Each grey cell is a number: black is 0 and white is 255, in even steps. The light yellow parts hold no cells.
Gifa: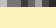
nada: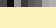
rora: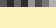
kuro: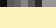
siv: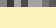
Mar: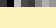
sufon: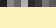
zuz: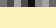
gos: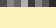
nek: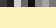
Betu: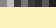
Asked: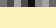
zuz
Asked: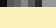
kuro
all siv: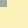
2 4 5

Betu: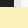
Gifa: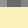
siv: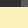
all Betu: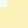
3
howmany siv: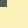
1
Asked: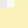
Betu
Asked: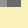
Gifa
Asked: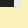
Betu
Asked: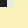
Betu
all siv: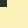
0 1 2

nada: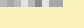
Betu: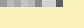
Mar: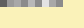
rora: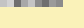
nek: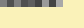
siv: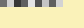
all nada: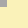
1 7 8
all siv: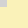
1 8

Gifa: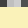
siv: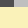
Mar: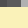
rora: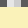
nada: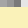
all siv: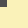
0 1
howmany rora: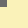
0
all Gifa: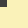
0
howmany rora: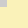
1
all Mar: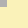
3
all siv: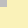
2 3

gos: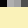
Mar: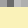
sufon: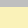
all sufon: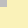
0 1 2 3
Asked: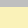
sufon
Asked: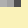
gos
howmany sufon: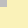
4
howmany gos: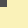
1
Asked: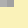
gos
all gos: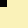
0

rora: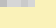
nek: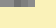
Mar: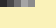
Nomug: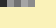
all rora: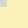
1 2 4
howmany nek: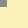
3
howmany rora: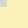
3

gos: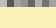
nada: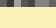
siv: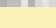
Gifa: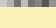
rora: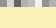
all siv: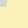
5 7
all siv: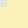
3 6

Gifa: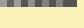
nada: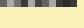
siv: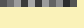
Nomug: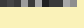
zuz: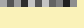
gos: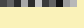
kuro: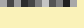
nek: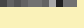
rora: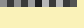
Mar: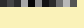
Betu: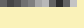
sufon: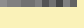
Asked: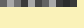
nada
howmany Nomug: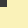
5
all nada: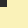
9
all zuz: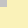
4 6
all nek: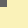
1 3 6
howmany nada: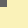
2

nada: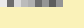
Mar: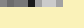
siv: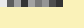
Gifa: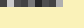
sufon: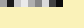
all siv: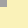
2 4
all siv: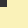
3 8
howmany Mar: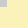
2
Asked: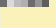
nada
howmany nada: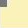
0

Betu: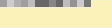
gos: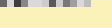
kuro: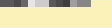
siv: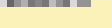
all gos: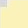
1 4 5 11
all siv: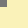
4 6 9
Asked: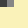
gos
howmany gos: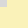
4

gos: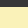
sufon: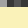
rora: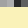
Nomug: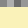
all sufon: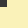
1 3
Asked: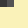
sufon
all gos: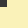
0 1 2 3
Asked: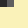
rora

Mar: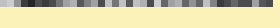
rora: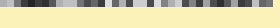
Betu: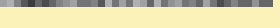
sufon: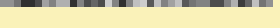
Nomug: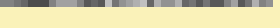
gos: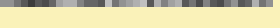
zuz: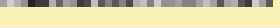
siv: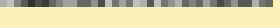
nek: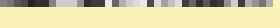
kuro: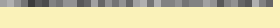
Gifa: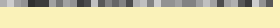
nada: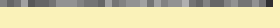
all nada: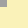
3 15 20 22
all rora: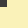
3 5 14 28 34
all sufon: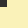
3 4 10 17
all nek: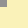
11 32 36
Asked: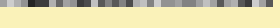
zuz

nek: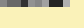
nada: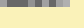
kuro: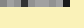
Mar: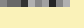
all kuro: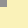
2 4 7
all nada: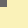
1 2 3 5 7
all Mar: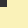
3
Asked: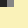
Mar
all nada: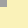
0 6 8
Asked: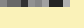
nek

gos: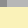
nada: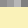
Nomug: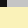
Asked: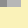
gos
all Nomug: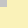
1 2 3
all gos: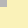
1 2 3
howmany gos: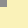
1

